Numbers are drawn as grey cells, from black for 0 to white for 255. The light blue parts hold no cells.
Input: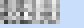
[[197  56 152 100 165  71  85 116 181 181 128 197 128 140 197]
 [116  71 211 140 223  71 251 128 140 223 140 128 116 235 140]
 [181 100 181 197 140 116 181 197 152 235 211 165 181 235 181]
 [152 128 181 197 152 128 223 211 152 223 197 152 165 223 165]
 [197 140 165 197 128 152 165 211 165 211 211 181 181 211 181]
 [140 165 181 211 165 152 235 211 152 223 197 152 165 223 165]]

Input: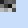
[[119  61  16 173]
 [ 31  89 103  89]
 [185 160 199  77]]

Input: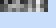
[[ 79  94 166 181 166 150 107 166  94 208  94  79]
 [ 79 107 150 107 150 107 119 195 134 223 166  63]
 [ 34 134  34 119 166  49  63 150  94 238 134  63]]

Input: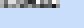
[[170  84 157 129 170  72 113 157  98 129  57  84  98  25 141]
 [184 113 221 221 141 170 113  41  57 250 129 184 113 250 196]]

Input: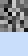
[[146   6 174 134 174  83  67]
 [109  67  67 199  97  97 121]
 [109  83 174  67 186  83 146]
 [ 51  97 134  67 109 186 121]
 [134 121 158  51 158 186  22]
 [134 134  35 199  97 158 109]
 [134 158   6 214  51 199  67]
 [186 174  22  83 146  35 146]]

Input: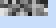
[[ 85  70 111 139 139  56  97 125 183 170 154  70]
 [125 183  41 196  56 125 139  70 170  70  41  41]
 [226 196 111  56 154 196 154  26 170 125 111 139]
 [226 211 154  97  70 154  85  85 170 125 139 226]]
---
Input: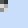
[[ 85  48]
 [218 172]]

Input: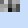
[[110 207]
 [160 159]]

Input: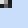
[[223 151]
 [ 29  94]]

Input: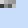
[[210 175]
 [ 59 137]]

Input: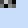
[[ 69 197]
 [121   5]]

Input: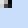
[[225 170]
 [208  69]]

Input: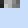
[[ 45 174]
 [ 32 199]]

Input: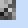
[[187 153]
 [184 180]]
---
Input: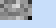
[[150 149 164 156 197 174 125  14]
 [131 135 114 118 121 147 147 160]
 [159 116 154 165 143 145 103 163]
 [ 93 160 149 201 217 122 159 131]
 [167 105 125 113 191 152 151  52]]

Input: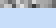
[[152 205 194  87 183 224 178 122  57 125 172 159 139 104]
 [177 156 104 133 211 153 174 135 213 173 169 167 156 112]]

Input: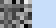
[[164  87 127  57 137 195   0  71]
 [ 75 113  72 161 135  51 161 181]
 [150  90 130  63  89 186  96  61]
 [165  89 122  67 161 164 135  46]
 [ 51 107  83  69  73  26 183 168]
 [127 109 124 104 105 102 137 111]
 [ 89 175 160   4 174  41 237 190]]

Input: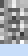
[[108 136 123 199 122 251 178]
 [225 153 125  73 135  98 113]
 [176 165 194 128 188  59 131]
 [197 142  96  90 100 196 126]
 [100 141 143 222 132 237 183]
 [185 138  94  96  87 201 134]
 [220 152 135  65 129 107 115]
 [ 93 143 146 219 137 235 191]
 [195 147  87  95  94 207 130]
 [ 85 154 185 240 177 182 185]
 [ 84 153 177 234 175 192 188]]

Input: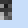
[[191 102  85]
 [175  63 114]
 [ 54  55  59]
 [146  25  86]
 [ 53  54  46]]

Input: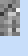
[[ 96 129 174 122 121]
 [136 137 196  89 206]
 [114 127 143 114 125]
 [133 158 180 105 152]
 [136 123 167 143 153]
 [ 56 130 203 200 120]
 [140  93 138  97 244]
 [123 145  65 143 137]
 [150 147 140 117 144]]
